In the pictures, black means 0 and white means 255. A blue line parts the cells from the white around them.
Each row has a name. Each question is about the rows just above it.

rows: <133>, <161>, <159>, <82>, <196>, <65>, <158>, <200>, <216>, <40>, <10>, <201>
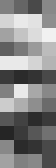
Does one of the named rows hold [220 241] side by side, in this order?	yes
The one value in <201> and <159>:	[162]
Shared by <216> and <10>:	[43]
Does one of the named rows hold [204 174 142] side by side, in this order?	yes

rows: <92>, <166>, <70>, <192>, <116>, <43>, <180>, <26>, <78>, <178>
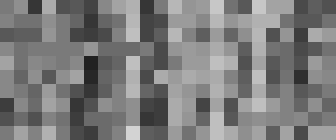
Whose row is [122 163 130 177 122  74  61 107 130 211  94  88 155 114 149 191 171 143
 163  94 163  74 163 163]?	<178>
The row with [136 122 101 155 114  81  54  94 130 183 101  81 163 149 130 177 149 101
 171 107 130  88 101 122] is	<180>
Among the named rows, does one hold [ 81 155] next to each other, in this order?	yes
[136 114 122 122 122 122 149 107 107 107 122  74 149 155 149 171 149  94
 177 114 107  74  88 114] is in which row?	<192>
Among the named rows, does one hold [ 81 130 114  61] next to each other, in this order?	yes
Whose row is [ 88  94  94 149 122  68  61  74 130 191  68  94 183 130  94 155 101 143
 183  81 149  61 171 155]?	<70>

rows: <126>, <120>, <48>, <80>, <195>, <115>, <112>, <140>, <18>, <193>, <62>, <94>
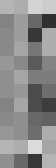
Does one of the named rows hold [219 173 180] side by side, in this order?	no
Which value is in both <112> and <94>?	[143]
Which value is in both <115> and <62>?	[165]
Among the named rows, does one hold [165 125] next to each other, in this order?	yes
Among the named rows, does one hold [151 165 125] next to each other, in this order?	no
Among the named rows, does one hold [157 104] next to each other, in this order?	yes
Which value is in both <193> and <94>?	[143]

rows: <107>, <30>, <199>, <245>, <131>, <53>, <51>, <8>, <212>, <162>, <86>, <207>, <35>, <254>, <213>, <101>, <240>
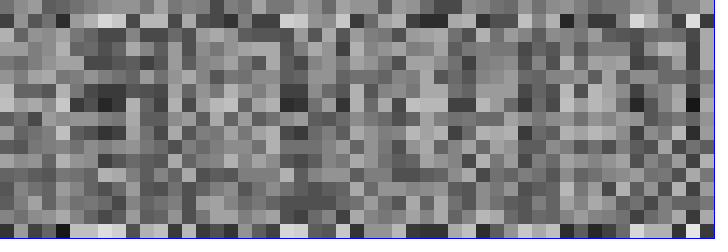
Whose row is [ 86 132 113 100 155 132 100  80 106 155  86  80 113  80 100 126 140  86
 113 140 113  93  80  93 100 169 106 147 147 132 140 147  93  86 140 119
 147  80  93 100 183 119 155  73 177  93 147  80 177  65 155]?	<254>
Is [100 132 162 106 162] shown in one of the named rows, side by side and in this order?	yes

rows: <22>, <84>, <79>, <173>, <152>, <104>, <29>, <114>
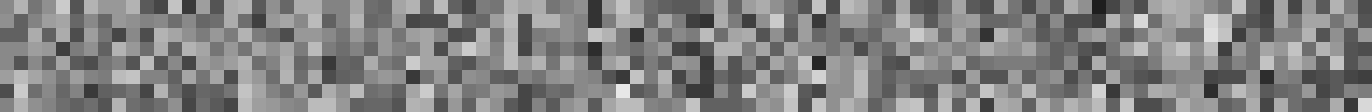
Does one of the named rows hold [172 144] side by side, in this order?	yes
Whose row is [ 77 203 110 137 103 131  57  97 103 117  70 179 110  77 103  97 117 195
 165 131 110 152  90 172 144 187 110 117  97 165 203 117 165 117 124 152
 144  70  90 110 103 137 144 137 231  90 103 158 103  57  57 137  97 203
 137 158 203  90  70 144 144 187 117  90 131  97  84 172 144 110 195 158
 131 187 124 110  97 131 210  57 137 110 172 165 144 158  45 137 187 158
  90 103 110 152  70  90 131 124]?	<29>
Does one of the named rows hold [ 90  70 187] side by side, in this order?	yes

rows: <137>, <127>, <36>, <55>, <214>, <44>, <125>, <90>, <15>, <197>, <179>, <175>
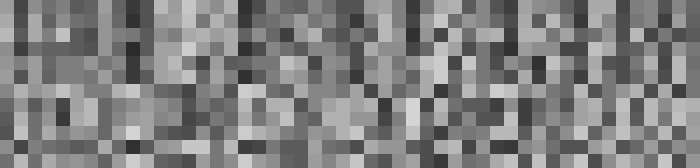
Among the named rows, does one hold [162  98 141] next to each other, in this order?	yes
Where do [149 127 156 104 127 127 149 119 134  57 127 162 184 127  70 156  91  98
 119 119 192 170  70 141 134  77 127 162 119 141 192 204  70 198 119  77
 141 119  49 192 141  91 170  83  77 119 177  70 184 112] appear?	<214>
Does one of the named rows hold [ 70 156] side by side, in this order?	yes
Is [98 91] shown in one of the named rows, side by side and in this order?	yes

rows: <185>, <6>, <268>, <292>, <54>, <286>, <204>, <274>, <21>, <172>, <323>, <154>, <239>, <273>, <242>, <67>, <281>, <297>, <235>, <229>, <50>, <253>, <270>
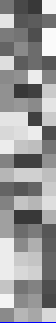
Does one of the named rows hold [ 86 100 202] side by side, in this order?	yes
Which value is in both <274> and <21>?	[228]
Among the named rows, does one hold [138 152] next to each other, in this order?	yes
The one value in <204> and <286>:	[145]

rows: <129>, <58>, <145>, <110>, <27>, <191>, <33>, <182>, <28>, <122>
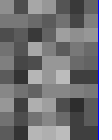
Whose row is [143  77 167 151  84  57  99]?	<129>
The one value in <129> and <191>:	[151]

